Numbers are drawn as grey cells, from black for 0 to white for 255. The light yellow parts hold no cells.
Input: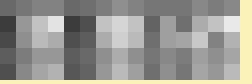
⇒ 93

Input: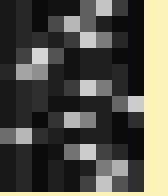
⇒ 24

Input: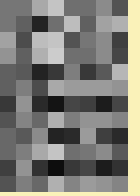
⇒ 63

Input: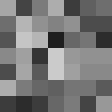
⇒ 173

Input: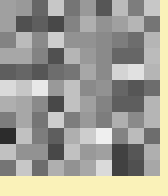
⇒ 193
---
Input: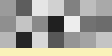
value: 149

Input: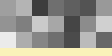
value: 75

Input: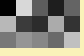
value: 135

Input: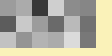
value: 171

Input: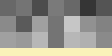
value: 183

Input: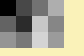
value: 120

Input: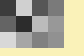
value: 166

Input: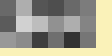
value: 111

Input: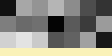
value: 98
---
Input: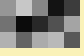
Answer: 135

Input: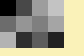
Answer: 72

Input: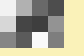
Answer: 177

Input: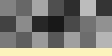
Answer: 45

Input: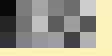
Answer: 129

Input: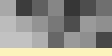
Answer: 53

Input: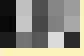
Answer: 80

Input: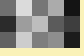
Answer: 118

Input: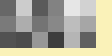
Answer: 130
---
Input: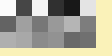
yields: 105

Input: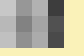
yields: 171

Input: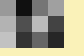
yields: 102

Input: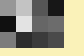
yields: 59

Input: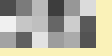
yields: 171

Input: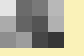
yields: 70

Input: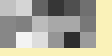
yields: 46

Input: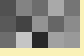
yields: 161
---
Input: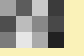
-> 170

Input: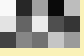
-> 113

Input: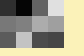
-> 76

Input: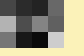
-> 10

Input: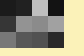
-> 81

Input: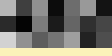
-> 93
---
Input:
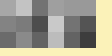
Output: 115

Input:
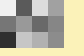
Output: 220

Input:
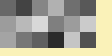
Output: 134

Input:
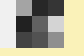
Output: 39

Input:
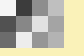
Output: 142

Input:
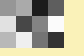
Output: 28
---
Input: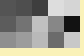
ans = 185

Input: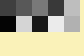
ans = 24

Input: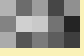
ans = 123

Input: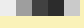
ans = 65

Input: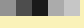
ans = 25

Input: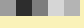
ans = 125

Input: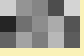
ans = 126

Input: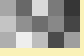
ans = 189
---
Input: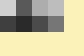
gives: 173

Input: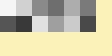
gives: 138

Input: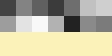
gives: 96

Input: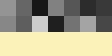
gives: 23

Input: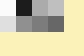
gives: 171

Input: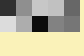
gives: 199

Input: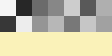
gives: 107

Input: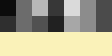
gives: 183

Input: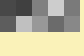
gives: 128

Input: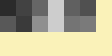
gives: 102
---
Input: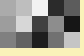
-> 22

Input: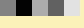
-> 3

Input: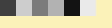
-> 19

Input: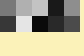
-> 10

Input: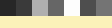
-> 39

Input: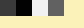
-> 2

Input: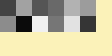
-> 11

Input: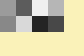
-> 36

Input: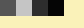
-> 5
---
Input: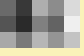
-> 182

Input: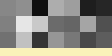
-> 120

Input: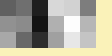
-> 160

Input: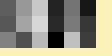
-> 1

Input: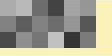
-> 193

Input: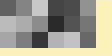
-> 179
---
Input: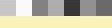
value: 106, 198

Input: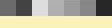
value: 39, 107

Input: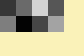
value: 86, 126

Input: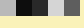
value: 94, 185

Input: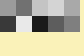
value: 169, 57

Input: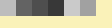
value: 161, 189
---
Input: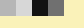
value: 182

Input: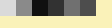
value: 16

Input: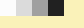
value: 252

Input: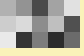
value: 52

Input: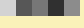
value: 87

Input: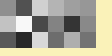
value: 216

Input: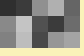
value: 189

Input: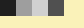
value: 31

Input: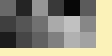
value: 97

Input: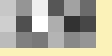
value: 121
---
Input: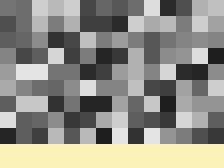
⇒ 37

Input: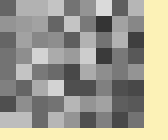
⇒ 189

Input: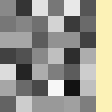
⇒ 99

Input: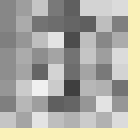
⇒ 197

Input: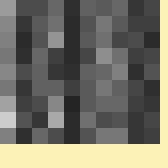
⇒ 127
